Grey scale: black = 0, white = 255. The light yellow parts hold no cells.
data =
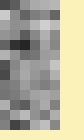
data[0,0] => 73
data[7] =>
[73, 142, 168, 151, 138, 176]
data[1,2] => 100
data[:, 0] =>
[73, 202, 164, 148, 99, 178, 82, 73, 120, 116, 175, 119, 128]
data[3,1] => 138
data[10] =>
[175, 107, 93, 147, 170, 129]
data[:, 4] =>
[176, 138, 207, 176, 162, 156, 160, 138, 127, 167, 170, 124, 190]
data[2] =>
[164, 143, 147, 181, 207, 187]
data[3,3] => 136
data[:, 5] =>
[182, 102, 187, 139, 135, 160, 195, 176, 143, 160, 129, 174, 135]
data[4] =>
[99, 49, 37, 106, 162, 135]
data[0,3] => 170
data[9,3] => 162
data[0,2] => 145
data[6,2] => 165

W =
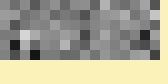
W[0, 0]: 140
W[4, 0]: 134
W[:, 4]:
[126, 139, 130, 143, 139, 123]
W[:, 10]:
[178, 148, 142, 166, 145, 149]
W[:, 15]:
[84, 197, 100, 161, 125, 65]
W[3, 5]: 140
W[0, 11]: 124
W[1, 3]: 124
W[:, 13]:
[131, 117, 147, 130, 91, 155]
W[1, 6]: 121
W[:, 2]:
[138, 114, 119, 213, 176, 134]
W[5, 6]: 106
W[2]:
[146, 84, 119, 134, 130, 157, 133, 128, 115, 134, 142, 130, 153, 147, 132, 100]
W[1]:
[156, 153, 114, 124, 139, 105, 121, 113, 82, 130, 148, 153, 173, 117, 140, 197]
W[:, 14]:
[163, 140, 132, 36, 76, 162]
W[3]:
[122, 123, 213, 171, 143, 140, 157, 147, 71, 130, 166, 134, 112, 130, 36, 161]
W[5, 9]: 116
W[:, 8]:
[142, 82, 115, 71, 95, 146]
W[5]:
[129, 78, 134, 21, 123, 123, 106, 107, 146, 116, 149, 133, 126, 155, 162, 65]
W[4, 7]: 115
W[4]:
[134, 28, 176, 102, 139, 131, 179, 115, 95, 149, 145, 128, 146, 91, 76, 125]

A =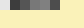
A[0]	230
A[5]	77

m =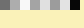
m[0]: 111
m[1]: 173
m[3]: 164
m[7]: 7

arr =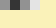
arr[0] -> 148
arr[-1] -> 228
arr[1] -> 53

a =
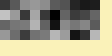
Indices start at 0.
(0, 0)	56
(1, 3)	166
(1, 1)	154
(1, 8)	70
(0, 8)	25
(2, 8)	134
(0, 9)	29
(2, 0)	101
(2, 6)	138
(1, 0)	194

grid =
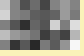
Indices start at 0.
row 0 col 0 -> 196
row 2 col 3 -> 101
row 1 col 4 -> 88
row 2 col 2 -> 47
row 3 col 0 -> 189
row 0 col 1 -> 133
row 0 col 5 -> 131
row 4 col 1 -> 52
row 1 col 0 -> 211
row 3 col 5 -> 93
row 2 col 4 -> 84
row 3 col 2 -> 137

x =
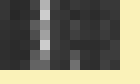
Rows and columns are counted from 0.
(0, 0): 54
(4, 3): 57
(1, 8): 49
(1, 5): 55
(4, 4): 204
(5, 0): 47
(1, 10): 50
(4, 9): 45
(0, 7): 57
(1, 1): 40
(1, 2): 45
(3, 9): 51
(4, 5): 61
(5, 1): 44
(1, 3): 54
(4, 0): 47
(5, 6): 54
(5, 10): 60
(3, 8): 54
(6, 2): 52
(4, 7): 46
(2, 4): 143
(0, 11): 56
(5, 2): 42
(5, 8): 52

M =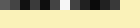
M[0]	89
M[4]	14
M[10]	33
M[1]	68

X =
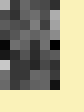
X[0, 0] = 180
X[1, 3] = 110
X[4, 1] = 111
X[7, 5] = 59
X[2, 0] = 92
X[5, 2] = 83
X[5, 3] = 44
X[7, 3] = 104
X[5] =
[24, 45, 83, 44, 82, 91]
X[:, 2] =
[104, 99, 73, 112, 99, 83, 57, 55, 80]
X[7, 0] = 111
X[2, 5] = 162
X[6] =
[200, 54, 57, 38, 72, 48]
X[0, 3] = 78

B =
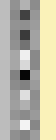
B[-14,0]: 189
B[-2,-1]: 135
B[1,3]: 151
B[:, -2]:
[178, 65, 144, 58, 115, 239, 216, 6, 130, 222, 176, 139, 243, 132]
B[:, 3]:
[140, 151, 156, 162, 162, 137, 137, 163, 155, 142, 146, 154, 135, 157]
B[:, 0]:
[189, 189, 190, 190, 189, 190, 188, 189, 190, 189, 189, 189, 188, 190]
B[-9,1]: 167
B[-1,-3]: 144
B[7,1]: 130
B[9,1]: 155
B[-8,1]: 167
